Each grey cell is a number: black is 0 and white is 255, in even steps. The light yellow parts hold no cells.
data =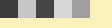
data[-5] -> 59
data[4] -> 159
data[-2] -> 215

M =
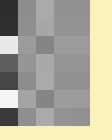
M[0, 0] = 46
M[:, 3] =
[146, 148, 155, 149, 146, 156, 147]
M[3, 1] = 149
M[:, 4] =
[146, 148, 155, 149, 145, 155, 145]
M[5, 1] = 164
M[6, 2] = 170
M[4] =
[70, 141, 171, 146, 145]

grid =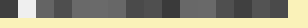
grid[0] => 63
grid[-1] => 74
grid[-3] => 64
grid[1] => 239
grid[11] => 105
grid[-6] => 104

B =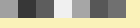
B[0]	160
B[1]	55
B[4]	166

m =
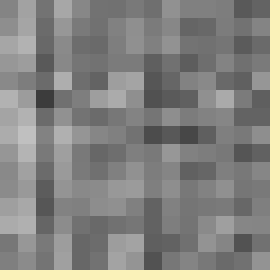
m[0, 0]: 132
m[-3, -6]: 126
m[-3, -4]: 138
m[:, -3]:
[125, 124, 117, 131, 105, 170, 134, 127, 120, 127, 144, 122, 159, 133, 106]
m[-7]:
[150, 180, 121, 159, 121, 103, 110, 127, 121, 151, 129, 125, 120, 85, 97]
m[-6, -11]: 122
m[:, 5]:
[114, 113, 106, 114, 99, 158, 107, 134, 103, 112, 139, 141, 105, 108, 114]
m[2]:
[166, 178, 104, 138, 109, 106, 126, 144, 128, 146, 115, 113, 117, 91, 106]
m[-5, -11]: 137
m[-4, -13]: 86
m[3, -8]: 123
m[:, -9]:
[113, 129, 126, 123, 158, 171, 119, 128, 110, 128, 152, 144, 113, 157, 163]
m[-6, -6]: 133
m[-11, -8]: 164
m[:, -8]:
[121, 143, 144, 123, 164, 143, 131, 114, 127, 145, 155, 128, 118, 163, 148]
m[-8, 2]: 130
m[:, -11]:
[135, 122, 109, 117, 110, 126, 115, 149, 121, 122, 137, 128, 113, 103, 103]
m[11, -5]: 117
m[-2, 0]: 119
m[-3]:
[171, 176, 101, 140, 113, 105, 113, 118, 98, 126, 116, 138, 159, 134, 133]
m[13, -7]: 95
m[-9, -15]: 164
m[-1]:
[127, 139, 116, 160, 103, 114, 163, 148, 82, 119, 132, 120, 106, 113, 147]
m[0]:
[132, 162, 115, 167, 135, 114, 113, 121, 111, 145, 128, 128, 125, 89, 99]
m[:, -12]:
[167, 151, 138, 136, 174, 112, 145, 176, 159, 154, 148, 130, 140, 157, 160]
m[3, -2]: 112
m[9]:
[137, 161, 107, 154, 122, 112, 128, 145, 125, 133, 97, 102, 127, 120, 134]
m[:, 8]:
[111, 123, 128, 95, 86, 81, 117, 76, 121, 125, 127, 98, 98, 95, 82]
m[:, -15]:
[132, 142, 166, 151, 137, 178, 164, 172, 150, 137, 139, 159, 171, 119, 127]

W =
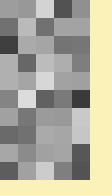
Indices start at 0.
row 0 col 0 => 157
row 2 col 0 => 63
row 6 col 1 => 119
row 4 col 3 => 162
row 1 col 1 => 186
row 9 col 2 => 204
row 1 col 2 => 113
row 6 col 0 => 161
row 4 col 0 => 176
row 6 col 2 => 155
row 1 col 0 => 113
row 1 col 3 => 163
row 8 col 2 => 161
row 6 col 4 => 201

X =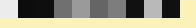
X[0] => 236
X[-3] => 17
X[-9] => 12
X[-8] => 14
